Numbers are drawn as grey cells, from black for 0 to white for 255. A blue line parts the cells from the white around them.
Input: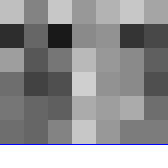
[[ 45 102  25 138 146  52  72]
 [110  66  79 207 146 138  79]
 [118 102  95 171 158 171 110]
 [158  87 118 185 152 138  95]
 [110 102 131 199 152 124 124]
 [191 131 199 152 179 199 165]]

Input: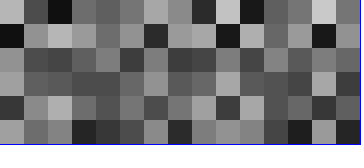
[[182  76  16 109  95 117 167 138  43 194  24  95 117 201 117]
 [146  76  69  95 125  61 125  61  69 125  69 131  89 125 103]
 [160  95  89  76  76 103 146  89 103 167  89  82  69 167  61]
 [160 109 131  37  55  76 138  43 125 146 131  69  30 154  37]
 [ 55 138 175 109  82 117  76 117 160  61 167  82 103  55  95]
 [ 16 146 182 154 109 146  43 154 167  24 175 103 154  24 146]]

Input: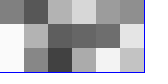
[[250 135  65 171 243 195]
 [250 179  94 102 110 229]
 [128  87 179 215 156 143]]

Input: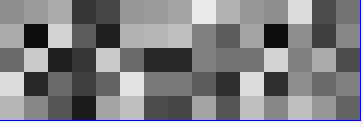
[[106 203  32  55 203 106  40  40 128 114 114 211 128 171  77]
 [183 135  85  26 163 191  77  69 163  85 191 135 191 150  98]
 [219  40 106  62  98 226 121 121  92  48 219  48 142 106 128]
 [142 156 171  55  69 150 156 163 233 177 150 142 219  77 114]
 [171  13 211  92  32 177 183 191 128  92 163  13 142  62 135]]

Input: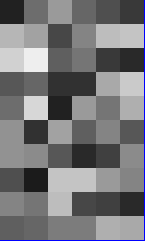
[[109 215  33 154 117 175]
 [ 87 102  49  49 169 202]
 [182 162  71 132 189 196]
 [146 139  87  41  64 139]
 [209 238  95 117  57  41]
 [ 95 102 124 124 175 169]
 [ 33 109 154 102  79  57]
 [146  49 162  95 132  87]
 [132 117 189  71  64  41]
 [ 79  27 196 196 154 132]]

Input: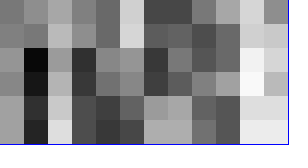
[[149   8 155  48 135 149  56 120  85 105 242 214]
 [120 142 167 128 105 208  71  71 120 167 214 142]
 [135  22 180  56 113 135  63  92 128 161 249 186]
 [128 120 186 142 105 214  92  98  77 105 208 201]
 [161  48 201  77  63  98 155 167  98  85 222 222]
 [161  36 222  77  56  71 174 174 113  85 236 236]]

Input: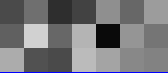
[[ 74 111  46  66 143 103 156]
 [172  81  74 187 164 136 130]
 [ 96 209 103 180  10 149 117]]

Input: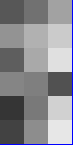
[[133 127  81]
 [ 87 113 162]
 [147 177 203]
 [ 53 121 209]
 [ 94 169 224]
 [ 66 141 231]]

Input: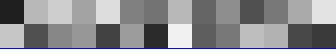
[[198  80 135 150  66 156  43 241  94 120 190 177  72  58]
 [ 31 184 206 163 221 128 114 184 101 142  80 120 170 227]]
